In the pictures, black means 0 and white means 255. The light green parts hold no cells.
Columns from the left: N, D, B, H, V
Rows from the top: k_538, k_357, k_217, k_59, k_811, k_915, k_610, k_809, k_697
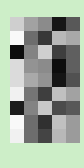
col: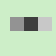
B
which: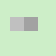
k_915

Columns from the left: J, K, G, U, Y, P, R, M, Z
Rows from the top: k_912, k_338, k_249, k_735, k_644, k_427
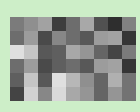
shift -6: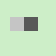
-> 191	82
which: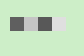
k_644
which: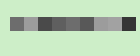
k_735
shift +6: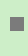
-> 129

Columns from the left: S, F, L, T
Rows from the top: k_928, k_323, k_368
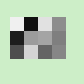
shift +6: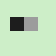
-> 35	162
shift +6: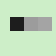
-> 35	162	170

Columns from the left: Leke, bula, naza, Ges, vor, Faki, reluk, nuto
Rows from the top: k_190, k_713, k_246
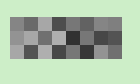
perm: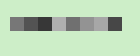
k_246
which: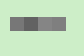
k_190
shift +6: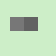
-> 125	104

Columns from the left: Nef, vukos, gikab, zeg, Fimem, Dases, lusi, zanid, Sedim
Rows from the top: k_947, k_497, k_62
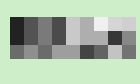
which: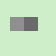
k_62
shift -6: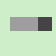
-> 152	152	62
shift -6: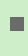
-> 101
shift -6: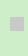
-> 195

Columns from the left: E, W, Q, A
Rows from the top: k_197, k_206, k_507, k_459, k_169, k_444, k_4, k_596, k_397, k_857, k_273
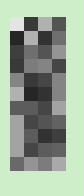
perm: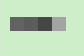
k_857
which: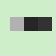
k_444
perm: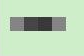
k_169
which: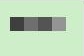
k_507
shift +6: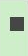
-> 76

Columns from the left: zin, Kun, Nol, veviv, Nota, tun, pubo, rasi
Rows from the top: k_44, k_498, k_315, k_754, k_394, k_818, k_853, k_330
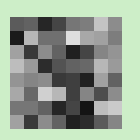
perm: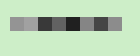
k_315
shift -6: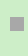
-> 162
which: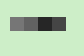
k_853
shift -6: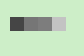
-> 63	112	119	189
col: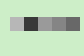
Kun
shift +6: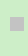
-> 201

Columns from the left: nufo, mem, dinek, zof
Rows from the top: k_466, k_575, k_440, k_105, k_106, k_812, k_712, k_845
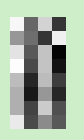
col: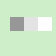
nufo
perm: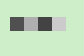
k_712
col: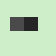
mem
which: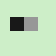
k_812
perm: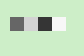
k_466
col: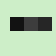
zof

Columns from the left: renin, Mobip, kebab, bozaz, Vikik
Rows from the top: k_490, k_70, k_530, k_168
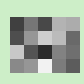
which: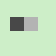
k_490
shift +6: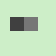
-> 70	124
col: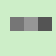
Mobip

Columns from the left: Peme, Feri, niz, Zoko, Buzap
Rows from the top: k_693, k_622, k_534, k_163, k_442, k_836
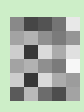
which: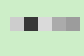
k_442
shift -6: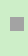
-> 157
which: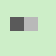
k_836

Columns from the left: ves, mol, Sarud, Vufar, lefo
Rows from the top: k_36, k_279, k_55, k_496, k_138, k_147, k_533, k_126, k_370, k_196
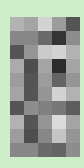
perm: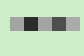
k_496
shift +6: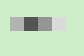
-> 184	91	155	225
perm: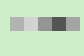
k_147
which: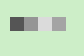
k_126
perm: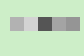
k_147
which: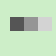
k_147
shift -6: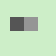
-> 79	143

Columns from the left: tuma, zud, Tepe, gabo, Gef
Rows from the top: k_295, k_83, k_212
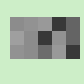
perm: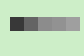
k_83
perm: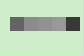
k_295
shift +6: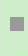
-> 159
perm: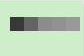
k_295

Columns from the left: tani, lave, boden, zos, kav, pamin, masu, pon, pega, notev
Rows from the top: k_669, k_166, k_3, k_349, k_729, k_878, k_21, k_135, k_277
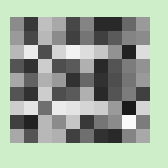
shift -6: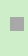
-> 162
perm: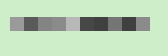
k_166
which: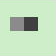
k_166

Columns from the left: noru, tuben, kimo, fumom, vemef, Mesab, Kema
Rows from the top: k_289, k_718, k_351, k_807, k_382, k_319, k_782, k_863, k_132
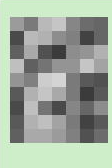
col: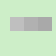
tuben
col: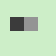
fumom
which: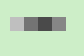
k_782
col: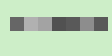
Kema

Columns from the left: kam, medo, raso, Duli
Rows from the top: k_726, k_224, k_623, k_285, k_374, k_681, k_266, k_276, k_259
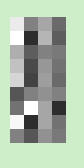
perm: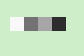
k_276
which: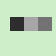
k_276
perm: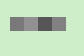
k_259
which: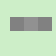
k_681

